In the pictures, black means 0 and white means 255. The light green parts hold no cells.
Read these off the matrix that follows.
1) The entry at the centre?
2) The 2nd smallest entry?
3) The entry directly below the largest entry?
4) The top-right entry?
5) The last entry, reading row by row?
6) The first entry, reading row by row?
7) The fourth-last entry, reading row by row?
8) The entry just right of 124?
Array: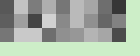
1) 137
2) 68
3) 110
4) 54
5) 75
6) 88
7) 151
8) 174

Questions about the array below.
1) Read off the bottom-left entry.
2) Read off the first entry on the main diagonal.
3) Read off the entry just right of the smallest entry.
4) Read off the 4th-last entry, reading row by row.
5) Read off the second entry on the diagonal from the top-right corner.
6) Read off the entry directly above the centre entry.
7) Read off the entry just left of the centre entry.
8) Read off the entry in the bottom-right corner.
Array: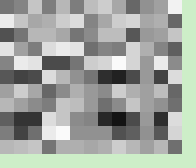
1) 183
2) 117
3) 75
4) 183
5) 175
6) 205
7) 145
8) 111

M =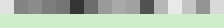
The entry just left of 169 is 154
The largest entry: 233
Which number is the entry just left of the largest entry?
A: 183

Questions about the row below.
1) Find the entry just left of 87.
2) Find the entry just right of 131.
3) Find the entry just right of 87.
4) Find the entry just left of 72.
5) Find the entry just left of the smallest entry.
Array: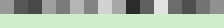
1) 152
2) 210
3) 72
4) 87
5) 167

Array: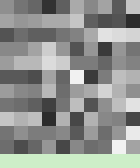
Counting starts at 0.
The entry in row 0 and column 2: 102
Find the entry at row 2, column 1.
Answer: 109
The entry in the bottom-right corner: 163
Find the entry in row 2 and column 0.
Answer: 83
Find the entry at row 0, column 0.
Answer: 143
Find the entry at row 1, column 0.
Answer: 163
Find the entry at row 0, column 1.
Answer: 116
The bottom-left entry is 109
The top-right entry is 197

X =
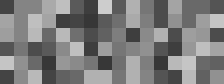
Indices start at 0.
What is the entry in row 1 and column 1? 132
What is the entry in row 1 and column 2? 191
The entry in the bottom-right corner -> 145
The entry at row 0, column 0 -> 68
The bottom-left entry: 68
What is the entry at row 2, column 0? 158
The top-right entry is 84
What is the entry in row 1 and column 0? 164
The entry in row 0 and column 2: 132
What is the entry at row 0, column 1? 132
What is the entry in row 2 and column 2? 185
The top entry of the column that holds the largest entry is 205

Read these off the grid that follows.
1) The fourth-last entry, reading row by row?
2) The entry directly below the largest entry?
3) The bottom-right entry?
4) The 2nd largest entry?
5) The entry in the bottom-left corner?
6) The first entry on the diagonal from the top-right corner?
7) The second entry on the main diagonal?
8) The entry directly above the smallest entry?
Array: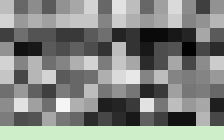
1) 17
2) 118
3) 71
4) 232
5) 124
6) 146
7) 153
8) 36

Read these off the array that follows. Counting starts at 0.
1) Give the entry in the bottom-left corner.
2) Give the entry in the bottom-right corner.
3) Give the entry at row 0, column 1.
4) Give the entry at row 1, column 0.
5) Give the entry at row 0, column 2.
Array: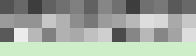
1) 89
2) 221
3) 104
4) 155
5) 61
